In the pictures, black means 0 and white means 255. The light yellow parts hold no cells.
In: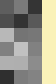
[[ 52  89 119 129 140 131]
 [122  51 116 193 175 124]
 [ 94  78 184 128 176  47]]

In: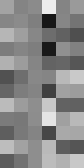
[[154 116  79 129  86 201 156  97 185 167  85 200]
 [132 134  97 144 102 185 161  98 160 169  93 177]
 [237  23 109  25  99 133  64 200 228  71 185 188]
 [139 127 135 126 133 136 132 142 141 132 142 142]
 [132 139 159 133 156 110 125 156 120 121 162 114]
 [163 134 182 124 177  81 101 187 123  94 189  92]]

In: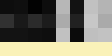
[[180 170 194]
 [193 199 191]
 [ 18  33  11]
 [183 171 193]
 [ 13  28  14]
 [  2  43  16]
 [ 15  25  19]
 [ 13  49  19]]

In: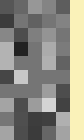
[[ 93 131 117 123  98 117  77  66 176 163]
 [132 117 148 171 176 117 157 212  64 102]
 [151  97 127 117 117 117 117 156  61  59]
 [103 117  77  34 117 200 117  77  79  77]
 [ 86  60 135 179 179  70 117 164 118 164]]

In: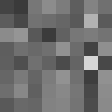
[[112  90 115 143  72 145 140 138]
 [131 178 124  66 213  62  72  76]
 [ 94  89 119 108 100 112 118 116]
 [124 102  97 146  75 146 136 133]
 [140 109  59 112  98 124 128 130]
 [119 114  88 105 112 101  96 102]
 [ 58  72 149 112  79 122 136 105]
 [ 68  92 139  94  95 102 110  89]]

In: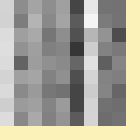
[[114 115  77 121 133 127 102 110 114]
 [115 123 147 130  95 131 133 113 109]
 [231 244 182 205 225 212 204 211 212]
 [ 69  91  81  54 102  79  69  69  91]
 [160 164 142 133 138 144 114 155 148]
 [142 137 118 128 144 130 119 132 129]
 [164 180 169 159 157 165 154 160 169]
 [141 125 159 146  99 160 138 155 136]
 [211 210 220 222 219 211 218 206 220]]
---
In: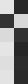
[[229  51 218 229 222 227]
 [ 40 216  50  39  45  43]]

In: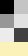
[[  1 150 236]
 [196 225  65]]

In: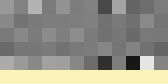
[[153 136 121 106 171]
 [130 115 136 118 154]
 [179 122 123 119 136]
 [123 125 140 123 161]
 [146 125 127 114 159]
 [125 126 141 121 135]
 [129 128 123 124 108]
 [ 73 114 113 134  47]
 [164 121 119 117 126]
 [101 112 106 131  23]
 [110 137 121 113 229]
 [124 117 120 101 132]]

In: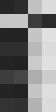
[[ 37 198  36  47  35  61  36  51]
 [ 44 198  35  47  34  69  33  49]
 [193  60 197 185 202 173 196 179]
 [219  43 224 219 224 205 222 219]]

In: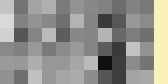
[[195 217 209 137 155 145]
 [115 130  86 128 152 111]
 [163 147 133 153 174 193]
 [175 136 187 122 151 151]
 [123 111  93 139 151 165]
 [147 179 136 154 166 171]
 [136 132 133 132 187 141]
 [130  58 180  93  17  86]
 [108  87 105  58  61  61]
 [130 152 125 194 139 163]
 [121 139 112 147 116 168]]

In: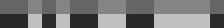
[[101  41]
 [101  41]
 [132 192]
 [101  42]
 [132 192]
 [101  41]
 [101  41]
 [132 192]
 [132 192]
 [102  41]
 [101  41]
 [132 192]
 [132 192]
 [132 192]
 [132 192]
 [102  42]]

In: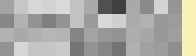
[[163 135 178 147]
 [198 178 169 214]
 [215 147 176 196]
 [210 127 182 197]
 [217 148 179 202]
 [194 194 132 117]
 [169 154 163 147]
 [ 80 216 151 134]
 [ 63 207 147 115]
 [169 171 173 176]
 [138 177 167 161]
 [211 152 152 157]
 [149 156 159 142]]

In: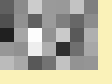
[[ 96  80  32 151 187]
 [139 145 166 145 168]
 [204  96 253 238  88]
 [154 155 146 174 115]
 [153 127 202  47 194]
 [195 103  89 111 147]
 [127 140 175 167 149]]

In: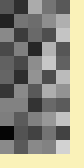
[[ 87  34 137  73  97 101  54 130 126   5 138]
 [ 47 117  60 128  73  45 138 130  91  83  89]
 [171 109 105  38 141 147  89  51 129  66 137]
 [116 142  78 178 199  76 174 105 152 115 130]
 [ 88 175 196  86  97 187 147  91 194  66 210]]
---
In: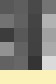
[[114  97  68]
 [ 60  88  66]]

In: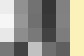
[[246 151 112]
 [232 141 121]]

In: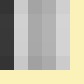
[[ 57 209 169]
 [ 56 208 169]]

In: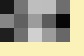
[[134  96 156]
 [ 31 112 208]]

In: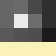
[[101 235 109]
 [ 88  82  78]]

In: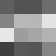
[[132 184 183]
 [231 157 166]]

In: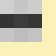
[[ 52  60  54]
 [198 189 195]]

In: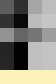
[[ 50   9 188]
 [146 101 117]]
